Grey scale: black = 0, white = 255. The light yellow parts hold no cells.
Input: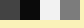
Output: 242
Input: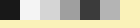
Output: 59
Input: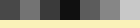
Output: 134
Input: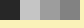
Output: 157
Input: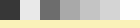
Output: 212
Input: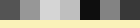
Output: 131
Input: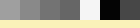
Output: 4
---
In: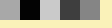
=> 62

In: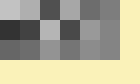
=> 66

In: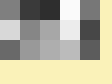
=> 58

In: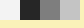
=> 126

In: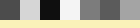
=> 76

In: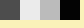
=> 77

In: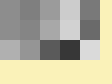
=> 90

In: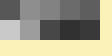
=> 57
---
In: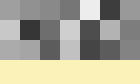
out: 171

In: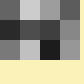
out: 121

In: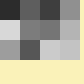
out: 157

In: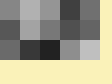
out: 106

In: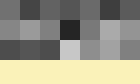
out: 77

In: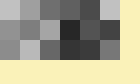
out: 140

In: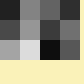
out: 164

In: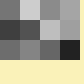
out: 109

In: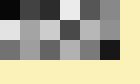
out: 114
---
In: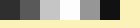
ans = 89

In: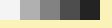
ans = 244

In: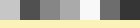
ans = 134

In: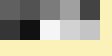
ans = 53

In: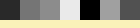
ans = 140

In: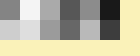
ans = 222
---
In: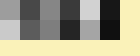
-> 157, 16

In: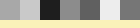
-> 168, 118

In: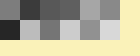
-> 125, 216

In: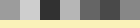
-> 156, 135

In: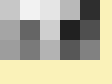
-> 199, 129

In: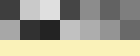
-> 62, 105
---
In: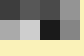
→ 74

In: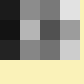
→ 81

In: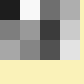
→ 59

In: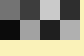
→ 202

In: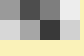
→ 126

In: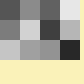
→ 63

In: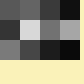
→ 114
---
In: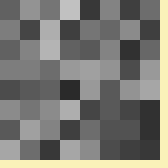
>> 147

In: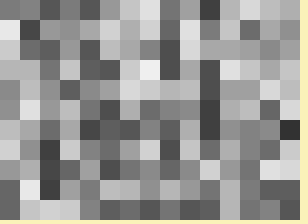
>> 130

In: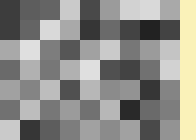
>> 93

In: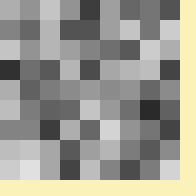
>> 147

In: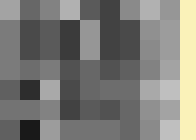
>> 103

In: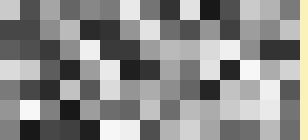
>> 79

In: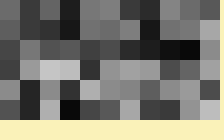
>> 58

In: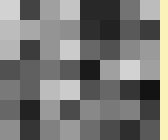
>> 67

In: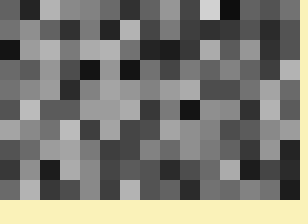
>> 36
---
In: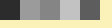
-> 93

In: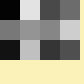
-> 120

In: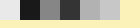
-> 178

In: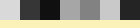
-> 130

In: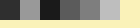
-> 126

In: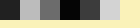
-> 60

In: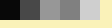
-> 207

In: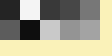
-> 119

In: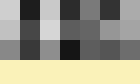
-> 122

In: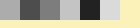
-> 34
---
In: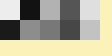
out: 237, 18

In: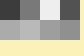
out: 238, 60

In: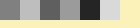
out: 217, 37

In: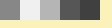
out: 240, 64

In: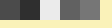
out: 235, 47

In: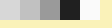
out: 250, 32

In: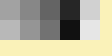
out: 230, 17

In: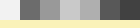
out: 242, 65
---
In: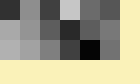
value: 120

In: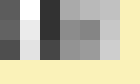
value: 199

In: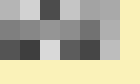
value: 175

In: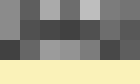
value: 88

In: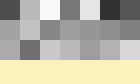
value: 127

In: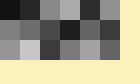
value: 59
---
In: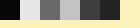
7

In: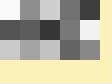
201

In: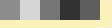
140

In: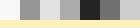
248

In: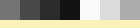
116

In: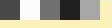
73

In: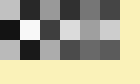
186

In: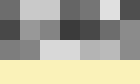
125

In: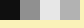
15

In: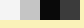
244
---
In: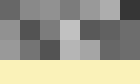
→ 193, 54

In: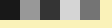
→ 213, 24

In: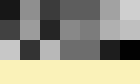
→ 207, 2

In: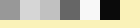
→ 248, 10

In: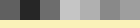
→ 197, 38

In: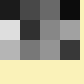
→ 222, 12

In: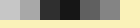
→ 198, 22

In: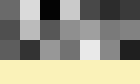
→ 233, 4

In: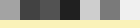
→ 240, 32

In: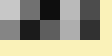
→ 199, 14
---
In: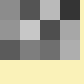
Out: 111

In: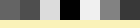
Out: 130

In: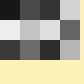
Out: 45

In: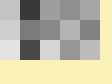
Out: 150

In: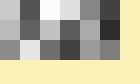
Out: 155

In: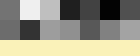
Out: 129

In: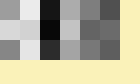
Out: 120

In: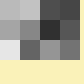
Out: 149

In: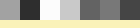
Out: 120
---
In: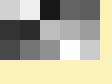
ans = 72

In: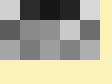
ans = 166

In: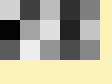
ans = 90

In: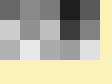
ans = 177

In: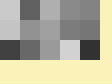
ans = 65

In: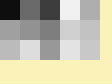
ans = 187

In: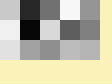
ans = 225

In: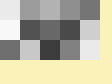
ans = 111
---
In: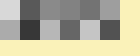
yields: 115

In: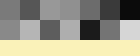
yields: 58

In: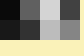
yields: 212

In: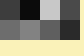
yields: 200

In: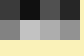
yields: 80

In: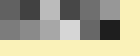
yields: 111

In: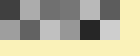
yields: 185

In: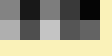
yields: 57
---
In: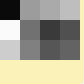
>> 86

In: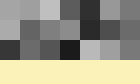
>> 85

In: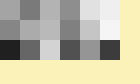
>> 211

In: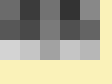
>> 162

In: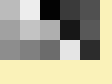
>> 108

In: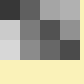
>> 103
